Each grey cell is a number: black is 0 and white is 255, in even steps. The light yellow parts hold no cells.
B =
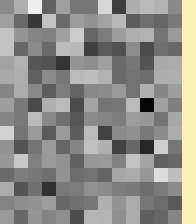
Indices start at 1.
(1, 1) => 138
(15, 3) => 146
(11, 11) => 39
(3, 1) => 194
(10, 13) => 173
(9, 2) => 121
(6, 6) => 186
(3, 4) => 129
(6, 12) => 173
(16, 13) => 133
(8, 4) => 175
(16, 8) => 180
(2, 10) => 92
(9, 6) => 87
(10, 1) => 210
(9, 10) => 156
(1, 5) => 159
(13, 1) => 105
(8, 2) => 121
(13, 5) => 146
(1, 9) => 62
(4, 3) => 139
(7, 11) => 176
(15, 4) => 156
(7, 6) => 99
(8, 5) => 186
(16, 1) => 153
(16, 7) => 181
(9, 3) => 186
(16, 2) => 104
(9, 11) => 151
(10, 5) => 154
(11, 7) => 192
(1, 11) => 185

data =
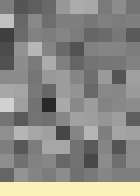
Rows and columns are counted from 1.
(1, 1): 125
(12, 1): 142
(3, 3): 129
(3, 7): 102
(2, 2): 104
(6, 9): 85
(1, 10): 116
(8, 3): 114
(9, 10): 94
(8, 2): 159
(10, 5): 70
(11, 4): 166
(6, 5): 156
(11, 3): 124
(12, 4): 135
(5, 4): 172
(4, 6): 83
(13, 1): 101
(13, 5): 140
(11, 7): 89
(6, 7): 110
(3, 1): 63
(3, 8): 107
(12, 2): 113
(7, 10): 155
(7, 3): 121
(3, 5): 133
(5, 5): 128
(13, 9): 126
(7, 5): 156
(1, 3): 94
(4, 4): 132
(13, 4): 124
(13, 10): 126
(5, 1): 81
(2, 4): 110

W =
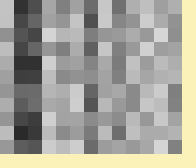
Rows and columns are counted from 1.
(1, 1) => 195
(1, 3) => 78
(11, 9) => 164
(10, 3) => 57
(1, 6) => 161
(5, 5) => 156
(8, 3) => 109
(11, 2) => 93
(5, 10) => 193
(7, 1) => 149
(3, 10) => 172
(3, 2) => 84
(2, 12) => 171
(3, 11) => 153
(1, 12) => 159
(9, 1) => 149
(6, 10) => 186
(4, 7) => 96
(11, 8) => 156
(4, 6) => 172
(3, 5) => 182
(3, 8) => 150
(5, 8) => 169
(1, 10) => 175
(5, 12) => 187
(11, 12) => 213
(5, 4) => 207
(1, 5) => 128
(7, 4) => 181
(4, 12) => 158
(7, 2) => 106
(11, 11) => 167
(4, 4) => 150
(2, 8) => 201
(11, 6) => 205
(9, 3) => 61
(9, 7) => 139

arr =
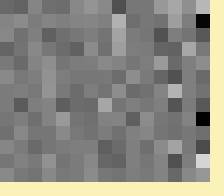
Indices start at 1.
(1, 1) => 105
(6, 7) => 119
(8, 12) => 127
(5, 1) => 121
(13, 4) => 136
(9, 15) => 1
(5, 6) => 124
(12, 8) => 103
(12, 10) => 127
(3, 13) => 126
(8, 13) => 84
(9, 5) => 153
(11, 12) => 139
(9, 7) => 112
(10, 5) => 137
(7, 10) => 107
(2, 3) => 124
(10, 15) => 110
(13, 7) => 139
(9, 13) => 114
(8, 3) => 126
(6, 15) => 106
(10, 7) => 114
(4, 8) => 112
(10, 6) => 120
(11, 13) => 163
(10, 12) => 117
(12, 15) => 213
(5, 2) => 106
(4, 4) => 119
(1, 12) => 152
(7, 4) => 148
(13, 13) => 104
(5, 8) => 137
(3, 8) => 116
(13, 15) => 150

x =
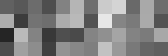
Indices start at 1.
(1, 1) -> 97
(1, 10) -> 105
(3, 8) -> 144
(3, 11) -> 123
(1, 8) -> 203
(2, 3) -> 115
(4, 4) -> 64
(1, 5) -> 130
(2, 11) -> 170
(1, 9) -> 212
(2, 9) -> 133
